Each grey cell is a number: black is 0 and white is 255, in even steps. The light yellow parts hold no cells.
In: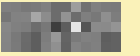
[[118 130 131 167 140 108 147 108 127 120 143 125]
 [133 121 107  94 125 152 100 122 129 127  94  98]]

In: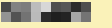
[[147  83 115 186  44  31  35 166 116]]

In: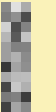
[[126 144  76]
 [182  89 196]
 [158 177 139]
 [169 187 189]
 [122 129  61]]

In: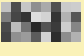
[[125  70  51 221 211  52 178  86]
 [ 67 144 155  92 210  45 141 177]]

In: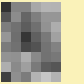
[[ 85 140 101 127 150 150]
 [150 110  54  96 121 161]
 [147 145 174 137 114 120]
 [ 63 143 124 179 198 178]]

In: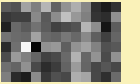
[[ 56  63  63 137  89 140 192 152 128  52  45 143]
 [115 107 104 162 105 100 120 104 137  95  64 101]
 [ 76 154 128 100  65  73 105 178 103 147  75 145]
 [126  42  29 139  57  80  72 174 165  72  47 107]]

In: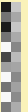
[[115 167]
 [115 170]
 [ 70 186]
 [248 137]
 [248 139]]
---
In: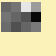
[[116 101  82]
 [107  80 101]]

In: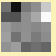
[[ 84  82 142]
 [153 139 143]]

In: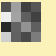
[[237 163  95]
 [ 39  99 147]]

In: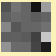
[[ 96 106 101]
 [134  87 101]]

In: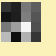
[[ 19  30 126]
 [120 158 246]]

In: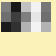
[[111  62 127]
 [ 27  49 178]]
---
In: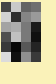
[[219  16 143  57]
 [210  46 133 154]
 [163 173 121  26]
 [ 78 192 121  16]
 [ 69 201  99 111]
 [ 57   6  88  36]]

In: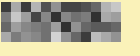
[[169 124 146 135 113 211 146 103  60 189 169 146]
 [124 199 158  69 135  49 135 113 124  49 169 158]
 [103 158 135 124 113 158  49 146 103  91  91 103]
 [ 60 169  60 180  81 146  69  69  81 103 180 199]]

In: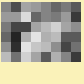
[[187 113 209 164  90 176 132  58]
 [154 154 219 102 132 122 154  58]
 [142  46 228 198 187 142  69 113]
 [132  78 164 154 132 102 122  90]
 [122  69  69 164 187 209 164 142]
 [102  36 176 228 176 187  90  90]]

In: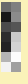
[[242 159]
 [180 252]
 [106 128]
 [ 75  85]
 [ 45 201]
 [ 35 211]
 [ 23 139]]

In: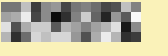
[[224  81 172 204 204  90 181 161 129 161 181 224  24 139]
 [181  48 109 214 192 214 214 151  81 172 236 181  48  60]
 [161 172 236  70 139  12  48 129 204 100  36 151  90 248]
 [118 118 192  60 139 151  70 118 129 109  70  81 192 129]]

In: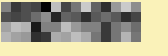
[[180 162 153  47  57 171 162 190 171 118  57 118 180 118]
 [162 190 180  25 129 129 190 153 129 129  57 118 141 109]
 [129  57  79  69   3 190  69 118 202  99  47 153 202 141]
 [ 79  69  79 109 141  36  99  89  47  89 109  89  47  69]]

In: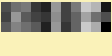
[[ 90 131 111  90  33 152  54 100 202 172   0]
 [ 78 111 121  54  33 152  66 121 202 181  22]
 [ 66 152  90  66  54 142  66 100 163 111  78]]

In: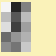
[[245  36 129]
 [221  63 159]
 [188  87 188]
 [140 117 200]
 [107 149 177]]

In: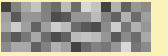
[[168 205 159  98 159 205 187 108  89  77 139 205 119 177 150]
 [159  89 150 150 130  77  89 150 150 187 130  98 177 108 159]
 [139 168 168  98 130 177 159  66 108 130 119 150 216 119 139]
 [119  89 119 168 108  77  98 187 196 187 150  89 139 108 168]
 [ 66 130 168 196 130 108 187 108 216 196  66 177  98 150 139]]
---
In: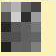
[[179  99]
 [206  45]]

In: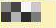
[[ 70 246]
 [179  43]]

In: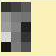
[[ 66  89]
 [121 115]]

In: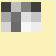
[[190 128]
 [112 223]]

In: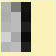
[[122  20]
 [187  16]]

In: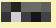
[[ 35 105]
 [207  61]]
